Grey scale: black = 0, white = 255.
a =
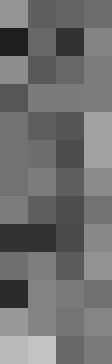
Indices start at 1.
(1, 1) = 148
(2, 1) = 30
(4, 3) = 123
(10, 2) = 126
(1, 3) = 100
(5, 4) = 162
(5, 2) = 95
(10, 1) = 111
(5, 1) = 114
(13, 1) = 186
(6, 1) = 114
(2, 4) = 131
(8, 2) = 94
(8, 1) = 124
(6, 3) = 76
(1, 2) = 95

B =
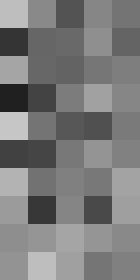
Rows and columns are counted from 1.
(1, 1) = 190
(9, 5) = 137
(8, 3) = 133
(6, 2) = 69
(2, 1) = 52
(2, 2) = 102
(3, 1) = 165
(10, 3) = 160
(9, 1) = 142
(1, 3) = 83
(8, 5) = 159
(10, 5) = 128
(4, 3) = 124
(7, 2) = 114

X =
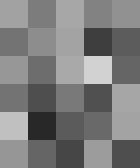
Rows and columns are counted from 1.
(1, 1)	162
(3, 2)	109
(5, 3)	91
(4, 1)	115
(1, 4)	130
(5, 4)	105
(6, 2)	101
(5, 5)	163

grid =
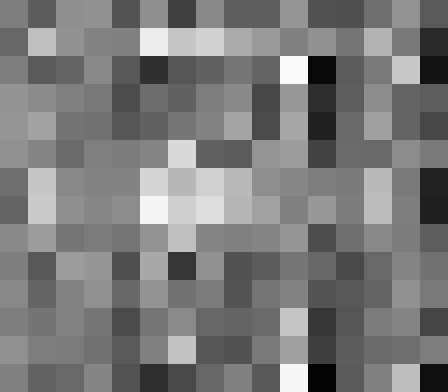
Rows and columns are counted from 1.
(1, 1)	125
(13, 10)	122
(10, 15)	132
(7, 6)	213
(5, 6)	97
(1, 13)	79
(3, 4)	136
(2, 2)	191
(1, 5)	83
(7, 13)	122
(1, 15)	147
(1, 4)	145
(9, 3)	117
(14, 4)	133
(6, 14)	105
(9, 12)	77
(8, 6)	245
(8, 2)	202
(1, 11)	150
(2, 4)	130
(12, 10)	106
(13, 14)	107
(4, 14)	141
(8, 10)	161
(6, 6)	132
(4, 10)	71
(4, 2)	139
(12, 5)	74
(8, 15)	126
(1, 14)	111
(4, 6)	109
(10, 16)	114
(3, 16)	19
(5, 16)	70
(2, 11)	129
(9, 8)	132
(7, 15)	121

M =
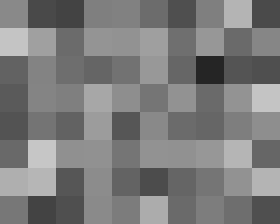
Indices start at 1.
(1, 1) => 137
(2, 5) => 146
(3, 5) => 114
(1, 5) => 129
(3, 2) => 131
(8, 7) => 106
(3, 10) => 79
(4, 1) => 90
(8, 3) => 79
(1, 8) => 127
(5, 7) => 107
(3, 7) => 102
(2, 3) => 107
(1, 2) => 73
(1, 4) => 127
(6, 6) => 146
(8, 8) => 125
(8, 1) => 119
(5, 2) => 116
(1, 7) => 79
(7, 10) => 180
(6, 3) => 144

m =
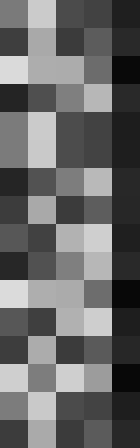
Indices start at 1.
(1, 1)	122
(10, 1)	39
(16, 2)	170
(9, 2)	65
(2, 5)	41
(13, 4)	90
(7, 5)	40
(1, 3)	75
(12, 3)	177
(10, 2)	81
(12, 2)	63
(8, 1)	60
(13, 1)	61
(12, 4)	206
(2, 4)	92
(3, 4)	108
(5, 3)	76
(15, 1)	124
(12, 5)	30
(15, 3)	75
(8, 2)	169
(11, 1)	219

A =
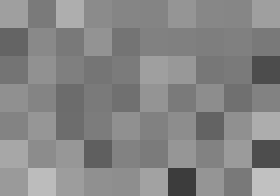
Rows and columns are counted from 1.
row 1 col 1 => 159
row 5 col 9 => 144
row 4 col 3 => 108
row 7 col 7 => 60
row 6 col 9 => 155
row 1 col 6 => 132
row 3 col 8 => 119
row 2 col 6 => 129
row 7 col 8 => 149
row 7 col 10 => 193
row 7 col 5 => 142
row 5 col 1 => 131
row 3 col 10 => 76
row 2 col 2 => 137
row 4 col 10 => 130
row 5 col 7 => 141
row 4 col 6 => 148
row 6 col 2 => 140
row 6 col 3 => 151
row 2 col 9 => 128

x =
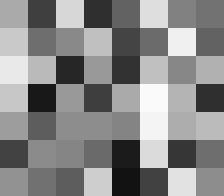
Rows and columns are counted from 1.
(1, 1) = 170
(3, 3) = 38
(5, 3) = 141
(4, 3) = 153
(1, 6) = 222
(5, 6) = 244
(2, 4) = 192
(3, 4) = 153
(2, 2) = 110
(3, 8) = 177
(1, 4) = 47
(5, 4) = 141
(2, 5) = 68
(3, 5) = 50
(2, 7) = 240
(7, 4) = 206
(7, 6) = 65
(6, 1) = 66
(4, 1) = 199
